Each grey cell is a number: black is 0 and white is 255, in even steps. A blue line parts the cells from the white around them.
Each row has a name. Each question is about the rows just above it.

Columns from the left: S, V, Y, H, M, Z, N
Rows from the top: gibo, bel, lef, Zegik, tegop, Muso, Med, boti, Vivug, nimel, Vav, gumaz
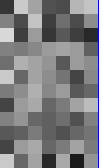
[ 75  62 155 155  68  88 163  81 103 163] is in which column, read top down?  Z
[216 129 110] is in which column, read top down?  S
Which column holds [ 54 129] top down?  S
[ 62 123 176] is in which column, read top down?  V
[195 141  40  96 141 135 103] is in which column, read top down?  N

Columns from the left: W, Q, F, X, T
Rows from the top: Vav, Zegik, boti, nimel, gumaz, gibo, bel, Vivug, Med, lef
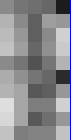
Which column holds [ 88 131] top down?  F
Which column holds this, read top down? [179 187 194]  W
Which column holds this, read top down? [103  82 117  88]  F
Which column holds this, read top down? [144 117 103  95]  X
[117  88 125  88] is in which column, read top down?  F
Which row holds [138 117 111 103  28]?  Vav

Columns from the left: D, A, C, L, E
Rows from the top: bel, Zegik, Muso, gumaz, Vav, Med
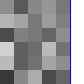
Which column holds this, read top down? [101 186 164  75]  L
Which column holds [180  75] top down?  D

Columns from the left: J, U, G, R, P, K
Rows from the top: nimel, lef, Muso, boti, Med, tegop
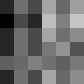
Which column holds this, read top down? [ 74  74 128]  G
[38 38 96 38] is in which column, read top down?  J
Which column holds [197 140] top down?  K
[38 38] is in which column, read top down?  J
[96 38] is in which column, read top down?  J
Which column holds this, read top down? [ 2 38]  J

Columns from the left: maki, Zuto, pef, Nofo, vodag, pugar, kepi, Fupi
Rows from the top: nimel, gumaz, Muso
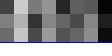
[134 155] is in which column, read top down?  Nofo
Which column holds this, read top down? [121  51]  pef
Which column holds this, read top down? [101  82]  vodag

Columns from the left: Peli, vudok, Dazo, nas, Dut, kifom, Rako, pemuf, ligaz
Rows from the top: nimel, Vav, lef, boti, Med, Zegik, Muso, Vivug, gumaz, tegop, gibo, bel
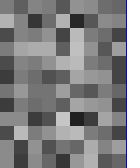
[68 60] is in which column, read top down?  vudok
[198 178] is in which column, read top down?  Dut
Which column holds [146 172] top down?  nas

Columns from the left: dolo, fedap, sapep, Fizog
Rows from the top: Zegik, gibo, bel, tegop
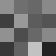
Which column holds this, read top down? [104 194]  sapep
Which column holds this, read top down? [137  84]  Fizog
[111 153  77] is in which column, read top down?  fedap

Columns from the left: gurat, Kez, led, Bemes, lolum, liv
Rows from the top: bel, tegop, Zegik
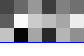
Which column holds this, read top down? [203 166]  led
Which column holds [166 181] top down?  lolum
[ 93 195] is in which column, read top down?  gurat
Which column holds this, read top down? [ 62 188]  Bemes
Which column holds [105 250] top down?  Kez

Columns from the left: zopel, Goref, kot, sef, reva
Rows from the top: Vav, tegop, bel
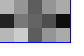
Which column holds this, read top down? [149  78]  sef
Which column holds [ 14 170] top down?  reva
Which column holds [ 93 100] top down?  kot
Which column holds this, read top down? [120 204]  Goref

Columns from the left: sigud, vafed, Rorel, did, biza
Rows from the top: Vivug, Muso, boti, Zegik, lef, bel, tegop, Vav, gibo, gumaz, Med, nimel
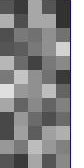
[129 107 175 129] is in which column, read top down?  biza
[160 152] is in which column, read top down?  did
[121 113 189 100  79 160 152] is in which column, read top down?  did
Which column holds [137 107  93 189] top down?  Rorel
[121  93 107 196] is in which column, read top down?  vafed
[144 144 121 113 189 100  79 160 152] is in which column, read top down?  did
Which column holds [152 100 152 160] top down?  vafed

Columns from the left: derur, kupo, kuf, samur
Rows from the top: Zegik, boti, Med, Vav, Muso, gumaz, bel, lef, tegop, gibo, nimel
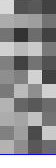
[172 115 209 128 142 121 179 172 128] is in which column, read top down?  derur
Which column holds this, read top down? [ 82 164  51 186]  kupo
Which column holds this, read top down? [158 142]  kupo
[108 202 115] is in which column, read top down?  kuf
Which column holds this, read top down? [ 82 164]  kupo
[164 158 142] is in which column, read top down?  kupo
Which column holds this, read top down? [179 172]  derur

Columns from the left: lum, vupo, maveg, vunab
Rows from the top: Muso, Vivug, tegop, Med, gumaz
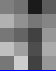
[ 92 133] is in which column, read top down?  vunab
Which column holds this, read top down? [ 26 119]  maveg
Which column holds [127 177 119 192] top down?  lum

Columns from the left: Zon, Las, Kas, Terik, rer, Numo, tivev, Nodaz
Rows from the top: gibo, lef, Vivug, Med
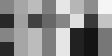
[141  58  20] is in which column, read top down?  tivev
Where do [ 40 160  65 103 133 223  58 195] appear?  lef
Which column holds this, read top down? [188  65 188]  Kas
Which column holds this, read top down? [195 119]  Nodaz
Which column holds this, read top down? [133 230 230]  rer
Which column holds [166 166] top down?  Las
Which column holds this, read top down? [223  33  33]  Numo

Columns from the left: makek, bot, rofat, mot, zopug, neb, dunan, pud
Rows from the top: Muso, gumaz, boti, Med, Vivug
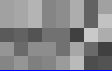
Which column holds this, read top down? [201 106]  dunan
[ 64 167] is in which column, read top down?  neb
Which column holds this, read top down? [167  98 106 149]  bot

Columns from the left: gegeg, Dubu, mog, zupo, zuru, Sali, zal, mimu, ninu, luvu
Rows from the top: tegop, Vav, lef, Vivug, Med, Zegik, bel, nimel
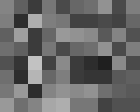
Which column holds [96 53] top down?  Dubu
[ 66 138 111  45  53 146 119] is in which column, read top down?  zal
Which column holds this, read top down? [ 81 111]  gegeg
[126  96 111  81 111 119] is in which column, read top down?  gegeg
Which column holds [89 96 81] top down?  ninu

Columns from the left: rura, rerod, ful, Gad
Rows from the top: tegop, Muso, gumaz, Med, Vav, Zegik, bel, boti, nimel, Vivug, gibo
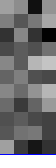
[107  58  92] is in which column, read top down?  rerod
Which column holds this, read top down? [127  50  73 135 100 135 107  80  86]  rura
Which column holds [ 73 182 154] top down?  Gad
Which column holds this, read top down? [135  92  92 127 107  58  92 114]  rerod
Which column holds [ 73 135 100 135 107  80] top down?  rura
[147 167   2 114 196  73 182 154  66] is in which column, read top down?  Gad

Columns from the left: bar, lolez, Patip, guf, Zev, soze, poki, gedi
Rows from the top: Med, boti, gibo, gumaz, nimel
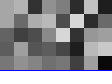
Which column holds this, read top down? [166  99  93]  bar
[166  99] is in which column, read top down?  bar
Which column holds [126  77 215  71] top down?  Zev
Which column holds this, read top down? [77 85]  Patip

